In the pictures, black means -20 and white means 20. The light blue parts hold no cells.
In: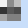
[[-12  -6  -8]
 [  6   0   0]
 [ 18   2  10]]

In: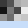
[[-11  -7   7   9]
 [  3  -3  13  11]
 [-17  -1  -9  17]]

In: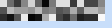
[[-13 -17  -7  17 -19 -17   7  17  -9 -13  -3 -15 -13 -13  19]
 [ 15  -3 -11   1  13  -5 -19  -1  15  15 -11  15  -9  -9   1]
 [ -7   9   5   5   3   9  -1   1  -7  -5   7  -5   9   9   5]]

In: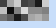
[[ 10 -18   0  14   2   2   0]
 [ -2  -6 -16  -8   6   8   4]
 [-10   6  12 -10  -8 -16  12]]

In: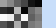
[[-13 -15   9 -19  -3   1]
 [ -7 -11   7 -11  -1   1]
 [  5   1  -5  -9 -17 -19]
 [ 19  17  -7  19  -5  -1]]

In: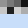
[[ 11 -15  13   7]
 [  3  -1  -5 -17]]

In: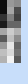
[[-16  -4  -4]
 [-12   0 -10]
 [-18   4   2]
 [-18   6  -8]
 [ -6  10   2]
 [  6  12   8]
 [ 10  14  -2]
 [  4  16  -4]
 [  8  18  -6]]

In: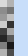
[[  0 -16]
 [ 12 -12]
 [  8  -8]
 [-14  -6]
 [  2  -2]
 [-10   6]
 [ 14   8]
 [  4  10]]
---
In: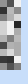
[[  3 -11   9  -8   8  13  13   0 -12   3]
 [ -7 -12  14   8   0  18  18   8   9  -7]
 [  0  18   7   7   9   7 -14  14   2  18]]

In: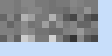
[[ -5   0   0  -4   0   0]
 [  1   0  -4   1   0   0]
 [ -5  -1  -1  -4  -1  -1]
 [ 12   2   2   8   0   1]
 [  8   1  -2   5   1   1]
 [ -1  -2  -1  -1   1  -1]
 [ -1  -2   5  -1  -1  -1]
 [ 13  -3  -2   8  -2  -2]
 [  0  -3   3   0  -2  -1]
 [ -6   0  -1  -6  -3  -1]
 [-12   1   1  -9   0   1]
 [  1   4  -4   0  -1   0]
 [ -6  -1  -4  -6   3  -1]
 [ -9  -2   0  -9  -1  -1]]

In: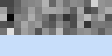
[[ -2  -7   9   5  -9]
 [ 15  -8 -19  -8  -9]
 [ -3  -1   1  -4  -5]
 [  5   6   0  -1   0]
 [  2   2   7   5   1]
 [ -7   4   1   0   2]
 [  3  -4  -2   6   8]
 [ -2  -6  -8   6  -4]
 [  9   2  -2   5   4]
 [ -5  -3 -12   2  -2]
 [ -3  -8  -8  -5   2]
 [  2   6   4   6   1]
 [  3 -12   9  -9  -4]
 [  0  -1   1  -6  13]
 [ -5  -1   6   3   3]
 [  0  -2  -7   7   2]]

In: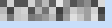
[[ 12   9  -6]
 [ -1  -9  13]
 [ 11  11  -7]
 [ 12  13  -7]
 [ -1  -7  13]
 [  1   8   0]
 [  4  -2   9]
 [  9  12  -5]
 [ -7 -10  16]
 [  5   2   4]
 [ 15  12  -7]
 [ 11   8  -2]
 [  5   5   2]
 [ 15  13  -8]
 [ -6 -10  14]]

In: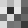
[[ 14  -2  16  13]
 [ -2  14 -13   8]
 [ -1  -7  16  14]
 [-11  -4  -7  -3]]

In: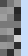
[[ -3   4  -5   3  -1   5   3  -8]
 [-13   3  -3   5  -1   0   4  -1]
 [  5 -13  13 -15  -1 -12 -14   4]]

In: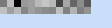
[[ 10  -1]
 [  5  10]
 [  9 -19]
 [  1   4]
 [  5   5]
 [  3   9]
 [  2  11]
 [  1   9]
 [ 10  -9]
 [  0   6]
 [  8  -4]
 [  0   2]
 [  3  -6]]

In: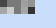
[[  6  -9]
 [ 12  -1]
 [ -1  -1]
 [  6   5]
 [-12   3]]
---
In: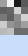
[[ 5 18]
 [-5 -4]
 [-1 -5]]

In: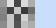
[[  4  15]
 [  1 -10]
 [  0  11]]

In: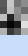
[[ -6  11]
 [ -7  10]
 [ 10 -14]]

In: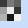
[[-11  -1]
 [  5  17]
 [  8 -16]]

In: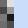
[[ -3  15]
 [ -9   4]
 [ -1 -16]]

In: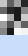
[[ 11  -5]
 [ -4 -14]
 [ 20   7]]

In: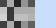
[[ -9   7]
 [ 11 -11]
 [ 13 -11]]
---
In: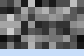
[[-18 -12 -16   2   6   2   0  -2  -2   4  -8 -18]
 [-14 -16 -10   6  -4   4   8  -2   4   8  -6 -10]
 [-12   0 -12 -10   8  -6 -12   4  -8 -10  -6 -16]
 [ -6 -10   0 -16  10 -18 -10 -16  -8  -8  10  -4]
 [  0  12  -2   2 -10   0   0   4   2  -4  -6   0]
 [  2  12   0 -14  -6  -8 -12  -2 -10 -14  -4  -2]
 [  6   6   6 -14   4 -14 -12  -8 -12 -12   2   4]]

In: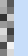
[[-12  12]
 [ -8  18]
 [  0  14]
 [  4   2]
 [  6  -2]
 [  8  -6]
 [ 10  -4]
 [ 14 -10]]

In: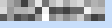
[[ -6   4  -8  -4  -8   4  20   2   8   2   6  12   0 -10  -6]
 [ 12   6   2 -10   4  16  -2  10  14   6  12  14   4   8   6]
 [ 14   4   8   8  10  -8  18  -8  -6 -10  -4  -4  18  10  10]]

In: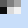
[[-18  14  18]
 [ -6   0   6]]

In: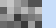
[[ -5   9   3   9   3  11]
 [ -3  -5  -3 -11   5  -9]
 [  3   5 -11  -3  -1   1]
 [  9  11   5   1  -7  -7]]

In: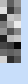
[[-15   9  11]
 [-13  11   9]
 [ -9 -11 -19]
 [ -3  -5  -3]
 [ -1   7  17]
 [  3  -7   1]
 [  9  -5   3]
 [ 13 -13  -7]
 [ 15 -11  -1]]
